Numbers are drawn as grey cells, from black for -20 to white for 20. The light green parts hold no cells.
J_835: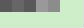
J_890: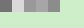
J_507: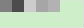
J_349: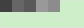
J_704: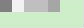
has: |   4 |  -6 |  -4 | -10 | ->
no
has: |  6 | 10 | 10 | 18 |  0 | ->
no
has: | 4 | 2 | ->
yes
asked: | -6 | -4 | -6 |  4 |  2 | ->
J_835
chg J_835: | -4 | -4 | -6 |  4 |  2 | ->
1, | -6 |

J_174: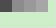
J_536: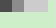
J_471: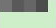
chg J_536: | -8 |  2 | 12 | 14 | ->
4, | 12 |
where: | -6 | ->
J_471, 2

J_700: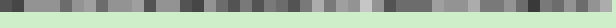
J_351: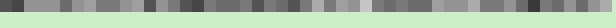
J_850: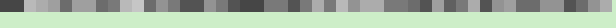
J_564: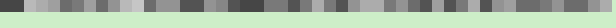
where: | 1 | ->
J_564, 19
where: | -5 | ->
J_850, 38
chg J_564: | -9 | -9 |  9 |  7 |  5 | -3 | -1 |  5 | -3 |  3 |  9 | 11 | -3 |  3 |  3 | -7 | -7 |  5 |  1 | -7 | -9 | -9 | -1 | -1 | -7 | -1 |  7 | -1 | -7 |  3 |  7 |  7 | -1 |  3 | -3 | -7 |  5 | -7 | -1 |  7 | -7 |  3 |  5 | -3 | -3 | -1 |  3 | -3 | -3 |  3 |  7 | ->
18, | 3 |

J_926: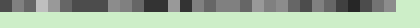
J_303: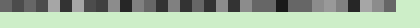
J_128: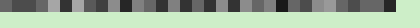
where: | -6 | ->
J_128, 8
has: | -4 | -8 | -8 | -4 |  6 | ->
yes
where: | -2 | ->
J_926, 32
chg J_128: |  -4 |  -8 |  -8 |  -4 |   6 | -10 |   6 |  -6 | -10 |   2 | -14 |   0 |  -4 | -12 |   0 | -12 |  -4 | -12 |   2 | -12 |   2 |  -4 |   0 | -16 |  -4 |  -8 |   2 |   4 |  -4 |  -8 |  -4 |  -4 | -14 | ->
6, | -12 |
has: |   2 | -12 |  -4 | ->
no
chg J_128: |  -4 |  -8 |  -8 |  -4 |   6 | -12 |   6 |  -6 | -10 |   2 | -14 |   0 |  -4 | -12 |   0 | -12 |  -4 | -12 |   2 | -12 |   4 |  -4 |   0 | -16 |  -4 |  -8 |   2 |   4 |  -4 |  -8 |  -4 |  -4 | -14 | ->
21, | 2 |

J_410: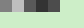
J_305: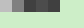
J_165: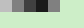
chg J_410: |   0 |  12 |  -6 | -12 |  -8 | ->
2, | 10 |
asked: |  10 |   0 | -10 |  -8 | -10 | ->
J_305

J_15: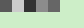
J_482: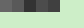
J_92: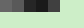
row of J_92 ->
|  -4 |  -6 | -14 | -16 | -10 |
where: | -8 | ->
J_482, 4
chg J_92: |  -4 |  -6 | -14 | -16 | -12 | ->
5, | -10 |
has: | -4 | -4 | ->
no
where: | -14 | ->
J_92, 3

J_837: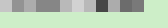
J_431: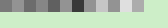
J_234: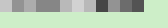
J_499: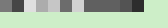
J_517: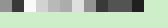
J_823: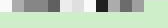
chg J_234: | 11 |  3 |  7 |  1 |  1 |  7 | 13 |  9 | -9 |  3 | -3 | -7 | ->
6, | 9 |
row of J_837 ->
| 11 |  3 |  7 |  1 |  1 |  9 | 13 |  9 | -9 |  7 | -3 | -1 |
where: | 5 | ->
J_823, 12

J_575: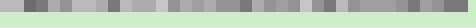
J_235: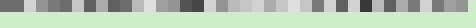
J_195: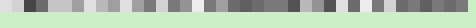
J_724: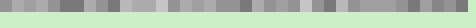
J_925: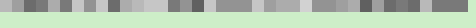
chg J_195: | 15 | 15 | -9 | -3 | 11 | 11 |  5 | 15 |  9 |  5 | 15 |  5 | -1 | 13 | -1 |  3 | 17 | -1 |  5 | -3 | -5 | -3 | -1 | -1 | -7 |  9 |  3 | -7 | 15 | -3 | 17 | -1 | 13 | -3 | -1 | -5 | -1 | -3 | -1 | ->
2, | 13 |
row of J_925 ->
|  9 |  5 | -3 | -1 |  7 | -1 | 11 |  3 | 11 | -3 |  7 |  9 | 11 | 11 | -1 |  3 | -5 | 11 |  3 |  3 |  3 | 11 |  5 |  7 |  7 | 13 |  3 |  3 |  5 |  7 | -5 |  5 | -3 | -1 | -3 |  9 | -1 | -1 | -1 |
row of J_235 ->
|  -3 |  -3 |  13 |   3 |  -1 |  -3 |  11 |  -5 |   7 |  -5 |  -3 |   9 |  15 |   5 |   3 |  -7 |  -9 |  13 |   3 |   9 |  11 |  13 |   7 |  11 |  15 |  11 |  -1 |  13 |  -5 |  13 | -11 |   9 |  -5 |   7 |  -1 |  13 |  -1 |   5 |   3 |
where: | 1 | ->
J_724, 37
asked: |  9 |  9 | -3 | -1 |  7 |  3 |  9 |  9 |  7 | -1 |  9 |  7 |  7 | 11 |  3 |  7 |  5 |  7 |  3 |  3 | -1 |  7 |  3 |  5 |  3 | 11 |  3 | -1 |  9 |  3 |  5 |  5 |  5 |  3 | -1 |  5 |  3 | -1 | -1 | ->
J_575

